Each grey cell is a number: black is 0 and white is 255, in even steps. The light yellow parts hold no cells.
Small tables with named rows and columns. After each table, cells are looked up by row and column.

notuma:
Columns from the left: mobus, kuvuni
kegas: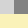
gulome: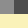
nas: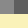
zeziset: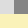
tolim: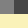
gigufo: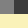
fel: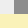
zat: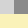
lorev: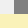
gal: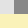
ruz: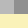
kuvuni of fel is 141
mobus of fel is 238
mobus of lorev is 240
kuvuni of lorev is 128
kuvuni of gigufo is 60
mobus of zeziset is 221
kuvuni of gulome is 77
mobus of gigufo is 128
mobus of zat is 212
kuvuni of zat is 138
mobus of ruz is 185

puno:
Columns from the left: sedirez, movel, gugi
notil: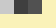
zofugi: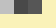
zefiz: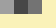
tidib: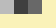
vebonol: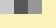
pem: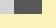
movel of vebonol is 87
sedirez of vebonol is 202
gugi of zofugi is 86
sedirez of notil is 201
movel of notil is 63
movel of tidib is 63
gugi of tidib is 104
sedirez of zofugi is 192
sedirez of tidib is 187
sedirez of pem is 212
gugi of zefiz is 115
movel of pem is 87
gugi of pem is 88
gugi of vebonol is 151
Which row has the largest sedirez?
pem

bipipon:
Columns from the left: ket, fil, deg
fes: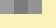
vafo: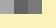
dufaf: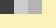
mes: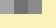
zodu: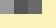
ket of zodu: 155
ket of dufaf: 63
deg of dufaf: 180
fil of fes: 124
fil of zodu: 87
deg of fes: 147
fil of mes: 115
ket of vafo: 169
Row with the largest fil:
dufaf

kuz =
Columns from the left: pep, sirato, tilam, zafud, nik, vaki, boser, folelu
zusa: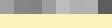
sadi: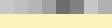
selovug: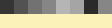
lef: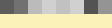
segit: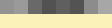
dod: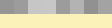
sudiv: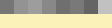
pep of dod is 149
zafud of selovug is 134
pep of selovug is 53
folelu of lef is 148
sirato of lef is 113
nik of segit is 95
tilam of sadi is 182
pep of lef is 92
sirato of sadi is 192
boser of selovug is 42
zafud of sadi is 161
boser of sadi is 199
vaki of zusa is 177
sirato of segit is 154
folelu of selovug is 134
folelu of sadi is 176

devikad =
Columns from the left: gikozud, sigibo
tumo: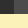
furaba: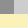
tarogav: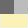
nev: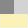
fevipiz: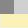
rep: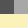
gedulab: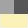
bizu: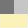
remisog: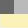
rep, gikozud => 83
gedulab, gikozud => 163
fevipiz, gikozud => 135
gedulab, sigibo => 86
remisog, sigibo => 186
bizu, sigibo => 198
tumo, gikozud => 47
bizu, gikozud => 117
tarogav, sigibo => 188
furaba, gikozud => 143

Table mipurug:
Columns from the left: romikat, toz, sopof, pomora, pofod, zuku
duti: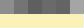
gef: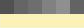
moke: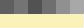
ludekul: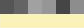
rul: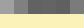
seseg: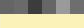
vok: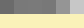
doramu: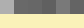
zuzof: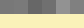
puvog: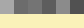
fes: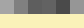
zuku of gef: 99
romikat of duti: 141
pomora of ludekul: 150
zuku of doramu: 100
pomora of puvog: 93
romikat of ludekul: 85
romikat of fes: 165
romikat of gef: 81
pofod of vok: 149
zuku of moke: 168
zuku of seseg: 110

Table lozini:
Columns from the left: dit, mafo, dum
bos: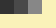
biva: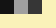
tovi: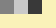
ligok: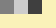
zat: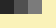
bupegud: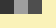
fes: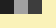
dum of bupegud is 78
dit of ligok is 127
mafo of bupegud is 158
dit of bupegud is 52
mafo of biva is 159
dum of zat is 123
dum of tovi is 57
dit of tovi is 129
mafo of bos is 73
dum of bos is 135
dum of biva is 54
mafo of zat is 80
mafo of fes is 161

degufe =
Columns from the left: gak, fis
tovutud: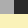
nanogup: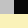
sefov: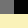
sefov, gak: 114
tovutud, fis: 42
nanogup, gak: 194
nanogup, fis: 8
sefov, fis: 4
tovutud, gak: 173

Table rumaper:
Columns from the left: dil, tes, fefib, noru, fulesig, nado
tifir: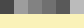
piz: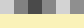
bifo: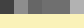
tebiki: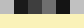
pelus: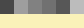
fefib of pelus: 129
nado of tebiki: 193
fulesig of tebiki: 20
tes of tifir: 157
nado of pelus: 188
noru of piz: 135
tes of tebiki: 26
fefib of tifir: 130
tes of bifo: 141
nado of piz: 143
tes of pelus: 158
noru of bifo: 111
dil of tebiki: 189
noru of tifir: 112
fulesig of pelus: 87
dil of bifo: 65
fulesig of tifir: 89
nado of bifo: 178

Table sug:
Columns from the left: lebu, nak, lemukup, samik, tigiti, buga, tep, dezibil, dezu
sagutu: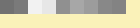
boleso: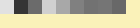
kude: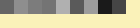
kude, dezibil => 26
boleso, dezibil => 117
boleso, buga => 128
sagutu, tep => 156
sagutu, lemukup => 242
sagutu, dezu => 131
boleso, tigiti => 168
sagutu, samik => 231
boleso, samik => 208
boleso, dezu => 104
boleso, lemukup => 107
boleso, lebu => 225
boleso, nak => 53
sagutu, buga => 167
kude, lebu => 101
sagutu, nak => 122

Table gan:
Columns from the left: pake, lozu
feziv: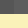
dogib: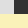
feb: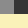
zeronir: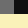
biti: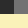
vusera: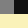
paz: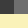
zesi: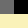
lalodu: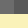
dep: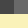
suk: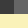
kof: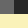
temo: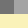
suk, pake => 59
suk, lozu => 101
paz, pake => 60
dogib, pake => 223
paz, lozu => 110
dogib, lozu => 50
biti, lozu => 114
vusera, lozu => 17
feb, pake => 139
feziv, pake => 86
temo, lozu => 164
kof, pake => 103
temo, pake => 114
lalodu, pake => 108
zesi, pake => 108

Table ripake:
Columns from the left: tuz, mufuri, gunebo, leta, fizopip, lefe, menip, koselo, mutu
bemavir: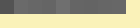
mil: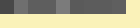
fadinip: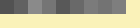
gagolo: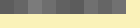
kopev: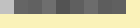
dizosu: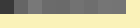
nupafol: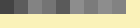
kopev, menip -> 108
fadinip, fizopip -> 88
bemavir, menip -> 100
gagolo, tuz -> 93
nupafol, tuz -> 68
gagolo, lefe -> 92
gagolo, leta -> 110
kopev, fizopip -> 83
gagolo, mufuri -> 102
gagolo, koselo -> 101
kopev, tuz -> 193
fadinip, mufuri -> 97
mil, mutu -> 95
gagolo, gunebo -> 123
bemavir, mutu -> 103
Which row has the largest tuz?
kopev

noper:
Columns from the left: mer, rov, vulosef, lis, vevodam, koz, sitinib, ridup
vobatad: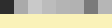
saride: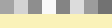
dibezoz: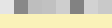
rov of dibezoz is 136
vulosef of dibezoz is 190
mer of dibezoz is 229
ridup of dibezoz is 201
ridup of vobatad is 182
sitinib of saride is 156
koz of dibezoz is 130
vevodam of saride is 132
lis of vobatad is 188
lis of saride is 249
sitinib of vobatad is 122
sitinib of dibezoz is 210
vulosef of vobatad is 201
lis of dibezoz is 193
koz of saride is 220
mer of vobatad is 45
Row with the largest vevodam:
dibezoz

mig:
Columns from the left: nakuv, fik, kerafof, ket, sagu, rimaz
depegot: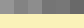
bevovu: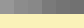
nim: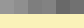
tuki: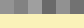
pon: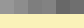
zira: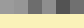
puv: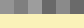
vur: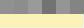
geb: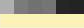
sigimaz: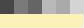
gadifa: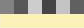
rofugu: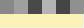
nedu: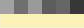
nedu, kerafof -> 154
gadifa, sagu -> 196
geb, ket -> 117
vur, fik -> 141
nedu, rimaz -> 55
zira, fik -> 150
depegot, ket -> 117
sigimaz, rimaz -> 212
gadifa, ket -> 69
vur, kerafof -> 154
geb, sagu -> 38
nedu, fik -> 111
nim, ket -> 130
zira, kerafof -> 109

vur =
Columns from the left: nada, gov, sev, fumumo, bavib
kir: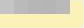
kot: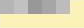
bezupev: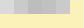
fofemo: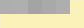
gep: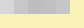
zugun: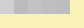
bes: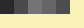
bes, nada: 42
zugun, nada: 208
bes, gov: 74
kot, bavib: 188
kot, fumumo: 166
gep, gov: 199
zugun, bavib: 189
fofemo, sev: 164
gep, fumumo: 192
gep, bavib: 198
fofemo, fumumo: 169
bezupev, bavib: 202
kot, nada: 181
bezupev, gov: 202
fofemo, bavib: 174
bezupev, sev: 189
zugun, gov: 187
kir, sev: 182
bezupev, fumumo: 193

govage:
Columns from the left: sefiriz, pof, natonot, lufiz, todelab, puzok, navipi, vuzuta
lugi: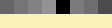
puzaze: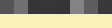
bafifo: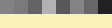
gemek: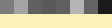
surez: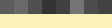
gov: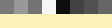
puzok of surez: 116
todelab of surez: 64
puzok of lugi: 123
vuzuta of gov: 102
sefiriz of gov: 121
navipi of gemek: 99
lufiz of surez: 51
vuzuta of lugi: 76
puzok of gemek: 181
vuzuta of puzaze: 57
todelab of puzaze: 52
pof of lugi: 117
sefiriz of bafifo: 130
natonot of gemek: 96
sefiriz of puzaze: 84

